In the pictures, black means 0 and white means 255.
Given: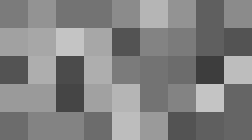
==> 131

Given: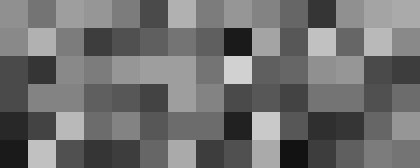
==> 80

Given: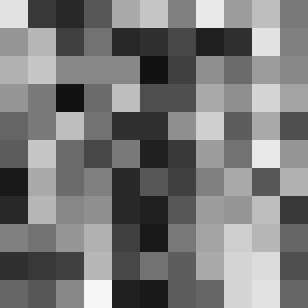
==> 135

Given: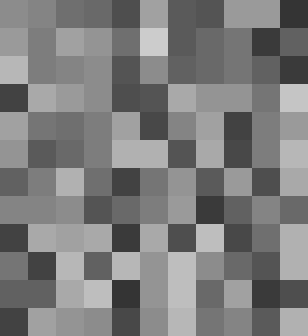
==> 148

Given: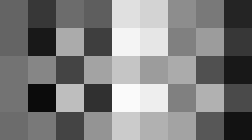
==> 68
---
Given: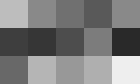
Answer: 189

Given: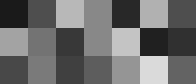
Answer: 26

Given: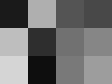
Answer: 26

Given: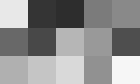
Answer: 232

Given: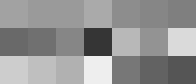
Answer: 162

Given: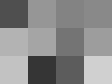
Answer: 79
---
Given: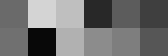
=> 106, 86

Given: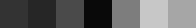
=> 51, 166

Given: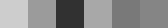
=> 205, 133

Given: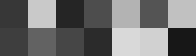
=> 55, 23

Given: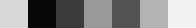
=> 215, 242

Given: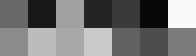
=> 104, 124

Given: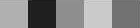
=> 176, 113
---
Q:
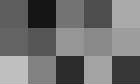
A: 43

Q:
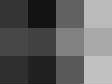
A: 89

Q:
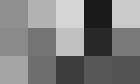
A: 61

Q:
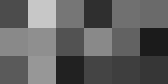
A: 33

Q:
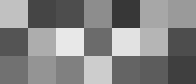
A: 128

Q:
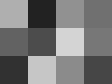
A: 139
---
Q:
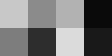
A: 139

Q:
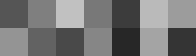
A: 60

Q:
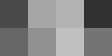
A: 166

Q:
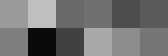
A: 112

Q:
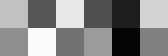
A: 79

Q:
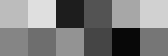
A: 83

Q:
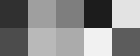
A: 126

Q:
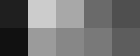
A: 168

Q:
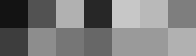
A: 199
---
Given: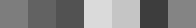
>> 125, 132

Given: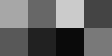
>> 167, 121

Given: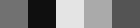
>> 113, 84

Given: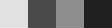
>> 225, 32

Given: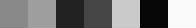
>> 137, 250

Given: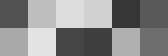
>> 81, 110
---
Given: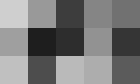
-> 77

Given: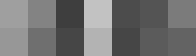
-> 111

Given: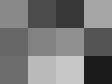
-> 186

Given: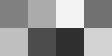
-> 76

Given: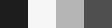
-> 246

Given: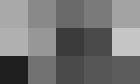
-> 114

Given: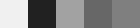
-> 33

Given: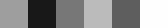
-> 24
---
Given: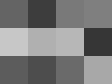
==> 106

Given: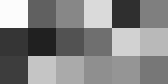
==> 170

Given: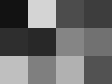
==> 177

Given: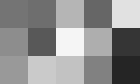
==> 194

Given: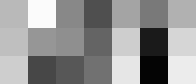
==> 87

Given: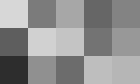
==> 108

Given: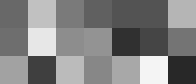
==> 187

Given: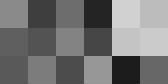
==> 76

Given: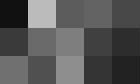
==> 142
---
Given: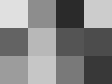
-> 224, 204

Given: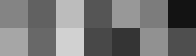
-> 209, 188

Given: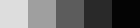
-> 221, 159

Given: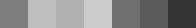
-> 204, 190

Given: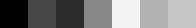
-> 244, 198

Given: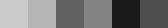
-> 203, 180
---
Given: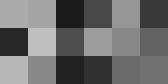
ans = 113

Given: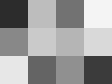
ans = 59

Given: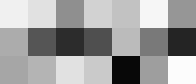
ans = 252

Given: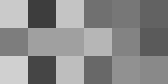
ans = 137

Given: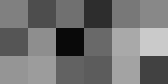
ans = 65

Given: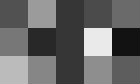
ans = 93

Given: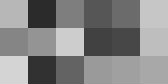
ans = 168
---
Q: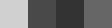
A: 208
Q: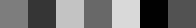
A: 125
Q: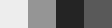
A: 237
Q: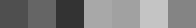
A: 79
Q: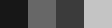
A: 23
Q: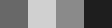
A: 104
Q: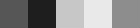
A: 86
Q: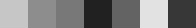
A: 198
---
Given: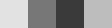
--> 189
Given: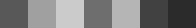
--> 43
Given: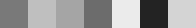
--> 212
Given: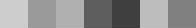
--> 128
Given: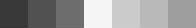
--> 158
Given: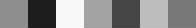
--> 120
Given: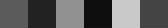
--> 68
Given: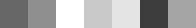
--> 165
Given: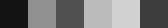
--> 61
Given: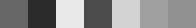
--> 145
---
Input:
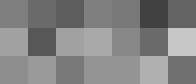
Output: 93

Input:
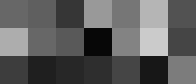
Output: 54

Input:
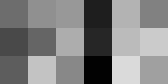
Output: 152

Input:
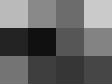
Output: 108

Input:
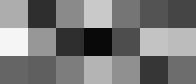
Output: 138

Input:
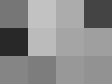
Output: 172

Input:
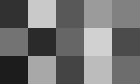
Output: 88
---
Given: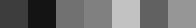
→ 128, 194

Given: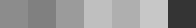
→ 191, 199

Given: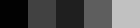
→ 31, 193

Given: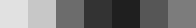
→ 51, 225

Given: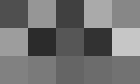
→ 86, 198

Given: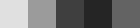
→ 63, 224

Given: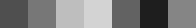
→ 211, 211

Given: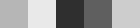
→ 47, 233

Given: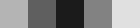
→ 27, 224
